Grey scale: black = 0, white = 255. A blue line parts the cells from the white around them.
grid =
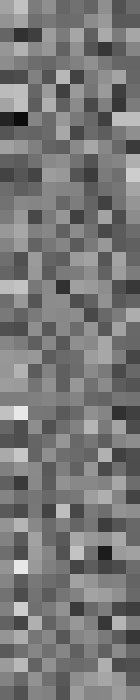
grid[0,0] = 163
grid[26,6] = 138
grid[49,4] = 83
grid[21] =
[110, 152, 85, 140, 141, 78, 98, 146, 90, 100]
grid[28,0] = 125
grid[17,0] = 132
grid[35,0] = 132
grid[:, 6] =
[100, 140, 96, 84, 144, 121, 117, 73, 104, 107, 167, 84, 60, 89, 100, 102, 113, 122, 162, 142, 154, 98, 72, 148, 137, 157, 138, 113, 104, 144, 181, 118, 100, 149, 136, 158, 122, 118, 152, 112, 93, 149, 163, 105, 128, 141, 128, 111, 155, 134]
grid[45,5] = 133
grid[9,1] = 103
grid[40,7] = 67
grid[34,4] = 146
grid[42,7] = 158
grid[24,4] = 88
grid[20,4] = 49
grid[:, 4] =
[102, 108, 123, 98, 118, 184, 64, 96, 152, 168, 95, 142, 152, 132, 103, 150, 97, 133, 94, 122, 49, 141, 136, 137, 88, 106, 95, 95, 123, 90, 109, 150, 110, 127, 146, 116, 190, 129, 89, 82, 118, 101, 117, 146, 124, 87, 134, 110, 88, 83]
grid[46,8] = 139
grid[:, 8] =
[82, 89, 123, 89, 102, 164, 62, 54, 190, 120, 104, 133, 111, 118, 115, 77, 91, 90, 163, 157, 79, 90, 124, 162, 106, 127, 74, 93, 118, 49, 164, 132, 65, 111, 167, 132, 147, 85, 168, 155, 76, 130, 144, 72, 181, 92, 139, 76, 152, 156]
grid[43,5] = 59
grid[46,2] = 134
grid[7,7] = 128
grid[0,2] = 124
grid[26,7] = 122
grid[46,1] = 112
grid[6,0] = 187
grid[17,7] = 152
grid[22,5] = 141
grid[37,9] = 104
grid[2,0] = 101
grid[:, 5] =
[113, 109, 166, 145, 129, 66, 154, 139, 121, 71, 138, 114, 84, 131, 125, 64, 139, 91, 155, 124, 160, 78, 141, 108, 143, 110, 108, 151, 132, 105, 130, 104, 107, 98, 136, 120, 71, 101, 167, 195, 69, 162, 130, 59, 152, 133, 96, 107, 142, 157]
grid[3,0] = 150

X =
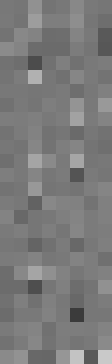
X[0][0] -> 120
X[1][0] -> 121
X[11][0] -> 111
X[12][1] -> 121
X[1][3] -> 126
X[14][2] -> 98
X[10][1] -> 116
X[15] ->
[131, 104, 118, 120, 127, 132, 123, 128]
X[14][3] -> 136
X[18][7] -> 112
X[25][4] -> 150
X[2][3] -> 109
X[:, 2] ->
[145, 157, 131, 108, 76, 177, 118, 117, 127, 130, 134, 165, 133, 152, 98, 118, 118, 100, 131, 165, 78, 113, 121, 132, 135, 104]
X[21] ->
[113, 127, 113, 128, 120, 104, 119, 124]
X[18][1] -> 124
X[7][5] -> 148
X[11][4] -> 122
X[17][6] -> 120
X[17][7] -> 127
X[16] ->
[122, 126, 118, 126, 118, 134, 123, 125]
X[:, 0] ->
[120, 121, 115, 139, 114, 116, 120, 113, 125, 115, 119, 111, 126, 115, 123, 131, 122, 119, 123, 109, 108, 113, 108, 122, 114, 138]
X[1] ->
[121, 116, 157, 126, 126, 142, 118, 110]
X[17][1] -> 117
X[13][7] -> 133
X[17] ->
[119, 117, 100, 113, 123, 104, 120, 127]
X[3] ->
[139, 132, 108, 107, 107, 124, 117, 87]
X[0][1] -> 118
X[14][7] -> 128
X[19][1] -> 136
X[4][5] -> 113
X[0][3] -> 116

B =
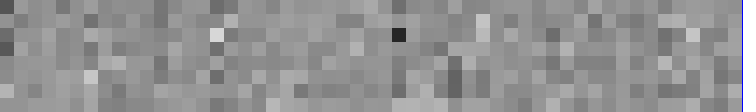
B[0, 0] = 85
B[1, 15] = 137
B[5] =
[140, 151, 147, 153, 162, 158, 198, 136, 143, 153, 142, 125, 142, 137, 164, 110, 147, 139, 168, 145, 171, 167, 146, 144, 145, 137, 146, 151, 122, 166, 157, 138, 99, 145, 123, 154, 159, 143, 163, 135, 129, 152, 138, 138, 151, 148, 151, 141, 168, 131, 162, 119, 134]
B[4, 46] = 146
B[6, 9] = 146
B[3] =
[88, 162, 143, 157, 138, 143, 121, 156, 127, 136, 141, 139, 166, 149, 146, 112, 154, 144, 158, 137, 152, 156, 138, 138, 153, 178, 142, 153, 145, 144, 132, 118, 166, 164, 163, 149, 142, 152, 161, 141, 178, 144, 147, 145, 162, 146, 138, 121, 152, 157, 135, 158, 162]
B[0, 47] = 129
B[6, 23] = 130
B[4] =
[138, 149, 151, 152, 139, 148, 133, 168, 177, 151, 152, 117, 157, 144, 139, 160, 131, 139, 140, 137, 140, 150, 135, 162, 153, 146, 149, 149, 127, 140, 147, 164, 112, 174, 146, 151, 143, 146, 138, 119, 154, 130, 130, 129, 159, 130, 146, 182, 142, 167, 151, 125, 149]
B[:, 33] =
[134, 138, 143, 164, 174, 145, 141, 162]
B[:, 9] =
[141, 151, 145, 136, 151, 153, 146, 137]
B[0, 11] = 118
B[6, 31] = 129
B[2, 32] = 135
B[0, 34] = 136
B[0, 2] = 142
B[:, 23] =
[153, 156, 150, 138, 162, 144, 130, 156]
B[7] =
[148, 148, 155, 155, 157, 144, 165, 132, 129, 137, 137, 147, 152, 157, 147, 121, 132, 148, 137, 183, 166, 162, 150, 156, 154, 144, 151, 150, 178, 179, 173, 179, 144, 162, 162, 148, 140, 127, 150, 177, 149, 131, 150, 140, 154, 146, 140, 156, 157, 173, 135, 125, 154]
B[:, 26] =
[169, 158, 141, 142, 149, 146, 135, 151]
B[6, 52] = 173
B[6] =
[180, 147, 133, 152, 160, 152, 167, 141, 122, 146, 142, 164, 158, 151, 154, 148, 146, 165, 134, 153, 166, 121, 139, 130, 133, 146, 135, 144, 110, 157, 176, 129, 100, 141, 124, 156, 138, 139, 147, 154, 169, 149, 164, 143, 153, 127, 142, 117, 123, 129, 164, 138, 173]
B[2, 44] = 153
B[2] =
[108, 147, 148, 162, 137, 142, 170, 159, 147, 145, 140, 133, 138, 151, 145, 215, 123, 138, 137, 158, 149, 148, 161, 150, 147, 162, 141, 144, 38, 156, 141, 142, 135, 143, 185, 142, 167, 149, 139, 109, 148, 153, 130, 137, 153, 132, 139, 113, 131, 197, 132, 129, 161]
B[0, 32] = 159

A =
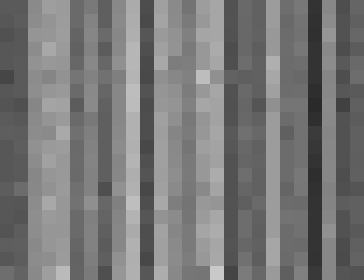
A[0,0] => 90
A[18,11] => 160
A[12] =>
[87, 90, 135, 150, 153, 106, 130, 95, 135, 174, 84, 158, 142, 122, 152, 172, 82, 110, 97, 156, 108, 120, 46, 135, 78, 96]
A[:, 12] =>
[138, 139, 146, 147, 125, 135, 144, 148, 143, 133, 137, 138, 142, 138, 126, 139, 134, 138, 139, 136]
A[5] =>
[70, 90, 140, 133, 146, 117, 130, 113, 127, 180, 73, 144, 135, 129, 189, 144, 98, 95, 97, 167, 108, 105, 51, 134, 78, 109]
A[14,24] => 93
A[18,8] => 145
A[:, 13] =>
[115, 122, 128, 122, 126, 129, 124, 129, 120, 123, 117, 121, 122, 120, 116, 117, 122, 122, 125, 118]
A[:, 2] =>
[138, 140, 149, 140, 146, 140, 142, 134, 138, 140, 145, 140, 135, 136, 140, 142, 141, 137, 140, 137]
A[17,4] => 154
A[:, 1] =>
[90, 92, 87, 88, 90, 90, 90, 80, 88, 93, 94, 90, 90, 108, 86, 84, 93, 95, 93, 99]
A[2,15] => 166
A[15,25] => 96
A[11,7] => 95
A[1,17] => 104
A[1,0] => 87
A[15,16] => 82
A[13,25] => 85
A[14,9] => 190
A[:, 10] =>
[77, 74, 86, 79, 74, 73, 83, 76, 78, 78, 72, 80, 84, 72, 78, 86, 78, 79, 72, 87]
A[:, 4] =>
[155, 156, 157, 154, 150, 146, 153, 162, 154, 169, 156, 152, 153, 154, 151, 151, 150, 154, 155, 186]
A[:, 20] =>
[110, 105, 108, 109, 108, 108, 109, 117, 108, 96, 108, 108, 108, 101, 108, 115, 108, 108, 107, 95]
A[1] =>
[87, 92, 140, 148, 156, 106, 131, 95, 138, 173, 74, 164, 139, 122, 152, 166, 83, 104, 97, 156, 105, 115, 49, 140, 82, 96]
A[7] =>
[84, 80, 134, 164, 162, 92, 138, 97, 135, 188, 76, 151, 148, 129, 166, 163, 81, 102, 85, 144, 117, 117, 42, 138, 65, 96]
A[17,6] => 130
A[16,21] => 113
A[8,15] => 162
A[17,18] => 97
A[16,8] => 135

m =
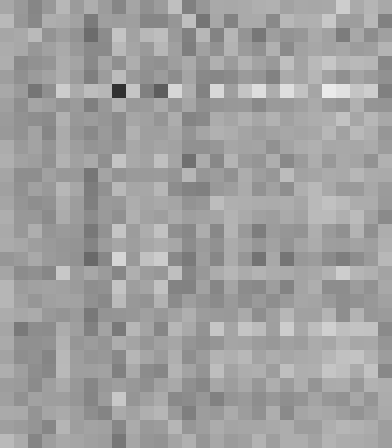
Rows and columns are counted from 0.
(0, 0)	167
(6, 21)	194
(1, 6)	123
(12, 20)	188
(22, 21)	161
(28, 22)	164
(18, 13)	122
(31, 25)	171
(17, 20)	148
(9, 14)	165
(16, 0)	169
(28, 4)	158
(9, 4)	171
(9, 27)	150
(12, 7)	164
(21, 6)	145
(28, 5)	150
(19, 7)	155
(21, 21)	166
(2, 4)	159
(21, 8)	186
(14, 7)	154
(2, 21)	151
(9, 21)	164
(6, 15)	216
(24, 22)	171
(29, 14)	157
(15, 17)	170
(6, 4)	205
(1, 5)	162
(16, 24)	144
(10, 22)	176
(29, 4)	170
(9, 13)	148
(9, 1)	146
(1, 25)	157
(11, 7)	143
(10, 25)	167

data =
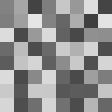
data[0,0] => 130
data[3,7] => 77
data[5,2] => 137
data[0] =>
[130, 166, 67, 126, 199, 152, 222, 68]
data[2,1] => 73
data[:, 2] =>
[67, 229, 153, 76, 213, 137, 201, 111]
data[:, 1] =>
[166, 159, 73, 188, 195, 75, 87, 78]
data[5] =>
[219, 75, 137, 217, 101, 74, 159, 125]
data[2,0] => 220
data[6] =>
[201, 87, 201, 200, 87, 92, 91, 197]
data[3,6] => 213
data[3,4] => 203
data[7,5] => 76
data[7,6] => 181
